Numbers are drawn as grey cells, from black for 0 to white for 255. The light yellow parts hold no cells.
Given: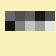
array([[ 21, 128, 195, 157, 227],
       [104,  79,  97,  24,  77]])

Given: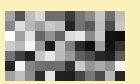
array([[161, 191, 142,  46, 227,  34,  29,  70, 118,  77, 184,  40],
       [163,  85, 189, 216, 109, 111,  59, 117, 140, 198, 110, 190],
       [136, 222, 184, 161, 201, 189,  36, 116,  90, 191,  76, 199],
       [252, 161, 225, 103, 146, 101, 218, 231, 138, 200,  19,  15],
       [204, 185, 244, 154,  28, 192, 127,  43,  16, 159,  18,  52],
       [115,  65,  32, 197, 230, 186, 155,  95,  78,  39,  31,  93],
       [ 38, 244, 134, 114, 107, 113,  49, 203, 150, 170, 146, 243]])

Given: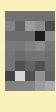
array([[129, 130, 133, 155, 169],
       [114, 114, 114, 114, 114],
       [133,  98, 156, 142,  77],
       [110, 109, 109,  29, 140],
       [122, 121, 131, 140, 121],
       [117, 107, 115, 117, 111],
       [115,  81,  98,  82, 107],
       [ 67, 213,  81, 147, 100]])

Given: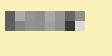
array([[ 96, 133, 146, 144, 160, 144,  57, 217],
       [ 95, 171, 149, 141, 169, 148, 103, 144]])

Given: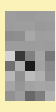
array([[145, 157, 105, 126, 174],
       [157, 155, 155, 157, 158],
       [156, 158, 158, 153, 155],
       [141, 143, 168, 158, 159],
       [156, 156, 156, 157, 156],
       [210,  56, 128, 165, 120],
       [112, 177,  27, 163, 138],
       [183, 144, 188, 176, 143],
       [165, 150, 162, 166, 164]])

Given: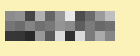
array([[ 55,  54,  41, 153,  89, 219,  47, 217, 123, 171, 134],
       [140, 146,  70, 177, 101, 153, 232,  77, 107, 155, 191],
       [118, 108, 132, 112, 120, 148, 139,  94, 123, 105, 112]])

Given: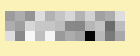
array([[222, 138, 247, 190, 244, 154, 172, 161,   4, 184, 122, 168],
       [156, 173, 148, 221, 178, 197, 215, 179, 210, 161, 172, 221],
       [174, 159, 215, 199, 198, 189, 136, 135, 182, 195, 108, 188]])

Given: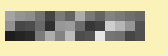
array([[ 29,  36,  43, 123, 173, 131, 188,  77,  83, 229, 117, 113,  70,
         80],
       [164, 148, 141, 114,  69, 122,  99, 172, 121, 100, 131, 122, 111,
        104],
       [145,  71,  76, 105,  48, 151, 156, 108,  55,  65, 206, 182, 150,
         82]])
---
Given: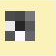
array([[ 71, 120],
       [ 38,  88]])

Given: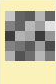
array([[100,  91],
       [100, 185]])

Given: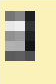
array([[133,  32],
       [239,  53]])

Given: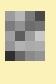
array([[182, 123],
       [146, 109]])

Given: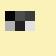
array([[ 76,  60],
       [ 33, 226]])

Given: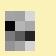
array([[161, 215],
       [181, 168]])
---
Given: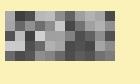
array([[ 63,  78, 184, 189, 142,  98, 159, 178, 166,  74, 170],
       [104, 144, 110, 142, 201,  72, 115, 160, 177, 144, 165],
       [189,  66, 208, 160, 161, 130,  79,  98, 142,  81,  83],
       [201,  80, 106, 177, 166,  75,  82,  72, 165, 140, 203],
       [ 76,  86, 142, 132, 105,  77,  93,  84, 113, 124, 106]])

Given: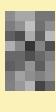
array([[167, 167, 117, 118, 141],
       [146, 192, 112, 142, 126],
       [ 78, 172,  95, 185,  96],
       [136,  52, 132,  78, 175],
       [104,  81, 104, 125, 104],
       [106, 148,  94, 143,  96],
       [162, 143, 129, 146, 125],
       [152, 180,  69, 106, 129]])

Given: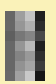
array([[158, 196,  32, 102],
       [150, 176,  45, 103],
       [119, 133,  73,  95],
       [149, 185,  31, 103],
       [132, 153,  47, 103],
       [146, 165,  60, 103],
       [161, 201,  22, 105]])

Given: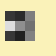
array([[ 43, 126,  55],
       [143, 113, 221],
       [ 33, 129,  56]])

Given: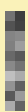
array([[ 62, 115],
       [ 66,  83],
       [138, 132],
       [158, 128],
       [ 89, 105],
       [115, 137],
       [171, 191],
       [ 97, 147],
       [154,  89],
       [100, 172]])

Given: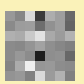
array([[134, 217,  59, 173, 158, 105, 152],
       [156, 158, 110, 145, 158, 100, 138],
       [171, 201, 226, 169, 155, 178, 176],
       [136, 148, 162, 143, 135, 128, 139],
       [152, 140,  30, 142, 145, 104, 139],
       [171, 239, 150, 153, 141, 138, 132],
       [152, 129, 218, 155, 178, 128, 147]])
